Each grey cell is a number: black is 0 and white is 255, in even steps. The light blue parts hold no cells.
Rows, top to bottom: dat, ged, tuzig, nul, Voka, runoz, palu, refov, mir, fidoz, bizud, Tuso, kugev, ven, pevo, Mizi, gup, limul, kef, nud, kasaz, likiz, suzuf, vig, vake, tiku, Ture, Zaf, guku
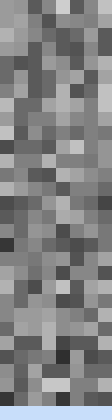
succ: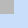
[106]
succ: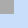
[163]
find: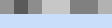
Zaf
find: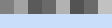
palu
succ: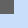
[163]
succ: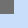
[135]

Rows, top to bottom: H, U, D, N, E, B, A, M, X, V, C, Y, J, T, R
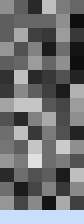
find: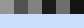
N
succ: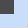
[143]
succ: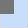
[94]
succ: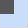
[69]
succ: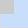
[143]
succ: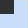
[191]

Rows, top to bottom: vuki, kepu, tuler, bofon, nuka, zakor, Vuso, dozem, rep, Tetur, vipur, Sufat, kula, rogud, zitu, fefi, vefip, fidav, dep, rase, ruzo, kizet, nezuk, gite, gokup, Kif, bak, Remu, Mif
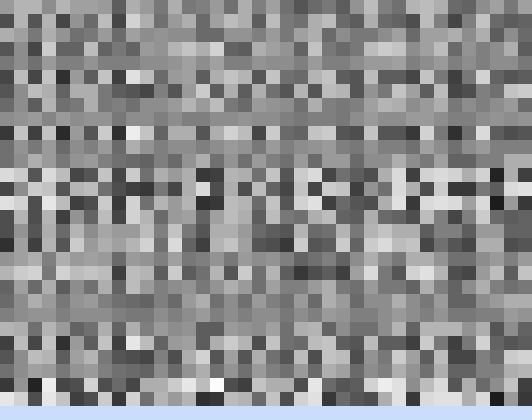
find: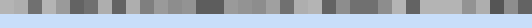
gite
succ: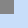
[154]
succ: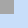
[154]

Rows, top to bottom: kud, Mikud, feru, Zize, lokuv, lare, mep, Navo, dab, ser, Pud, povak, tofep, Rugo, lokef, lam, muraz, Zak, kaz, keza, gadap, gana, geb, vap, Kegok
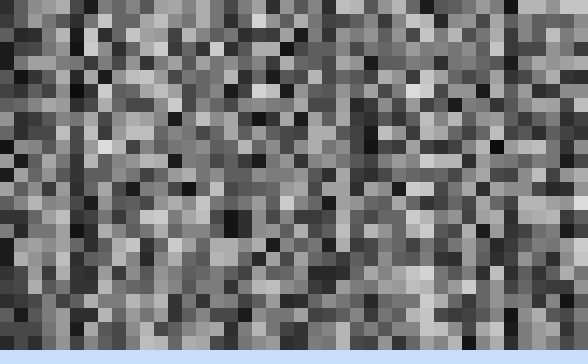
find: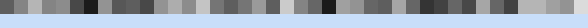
lokef
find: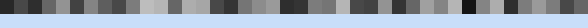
Kegok
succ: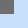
[124]
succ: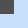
[117]
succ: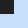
[173]

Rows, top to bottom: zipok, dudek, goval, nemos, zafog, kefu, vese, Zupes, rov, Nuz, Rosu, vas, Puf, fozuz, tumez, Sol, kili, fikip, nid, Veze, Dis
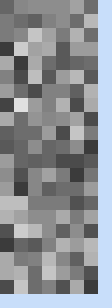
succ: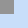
[135]
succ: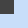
[224]
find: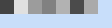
Zupes

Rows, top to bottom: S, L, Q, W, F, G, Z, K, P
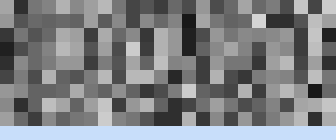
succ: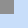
[99]
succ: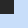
[118]
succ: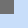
[159]
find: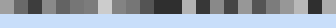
P
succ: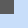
[137]

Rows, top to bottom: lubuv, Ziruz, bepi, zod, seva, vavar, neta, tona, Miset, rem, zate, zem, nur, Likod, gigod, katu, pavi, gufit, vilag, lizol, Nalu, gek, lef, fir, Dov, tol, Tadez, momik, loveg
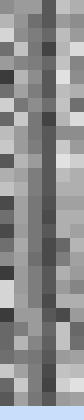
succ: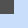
[161]
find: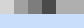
gek
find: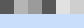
zem
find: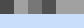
gigod
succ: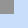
[111]
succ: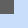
[194]
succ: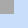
[119]

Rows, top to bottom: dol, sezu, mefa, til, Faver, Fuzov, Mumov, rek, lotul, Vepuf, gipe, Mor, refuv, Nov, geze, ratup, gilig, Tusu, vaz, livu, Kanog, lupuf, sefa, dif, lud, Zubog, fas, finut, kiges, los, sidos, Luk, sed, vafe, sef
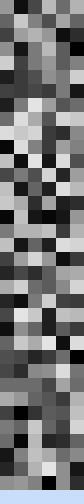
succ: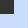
[92]
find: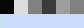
gipe

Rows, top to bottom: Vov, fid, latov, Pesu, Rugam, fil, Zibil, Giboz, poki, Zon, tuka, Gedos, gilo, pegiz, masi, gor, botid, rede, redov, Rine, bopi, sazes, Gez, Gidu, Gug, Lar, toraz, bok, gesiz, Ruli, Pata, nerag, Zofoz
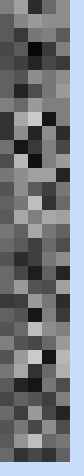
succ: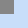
[154]
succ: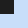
[97]
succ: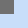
[22]
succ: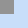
[190]

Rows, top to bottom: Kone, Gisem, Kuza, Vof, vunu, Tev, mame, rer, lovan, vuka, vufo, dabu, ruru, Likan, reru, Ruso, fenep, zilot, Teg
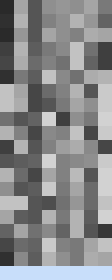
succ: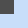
[113]
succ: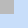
[85]
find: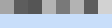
Ruso
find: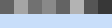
fenep
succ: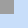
[172]

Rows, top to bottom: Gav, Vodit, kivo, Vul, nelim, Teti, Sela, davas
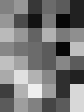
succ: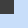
[178]
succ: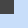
[91]
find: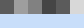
davas
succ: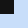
[122]
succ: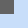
[178]
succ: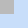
[151]
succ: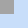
[107]

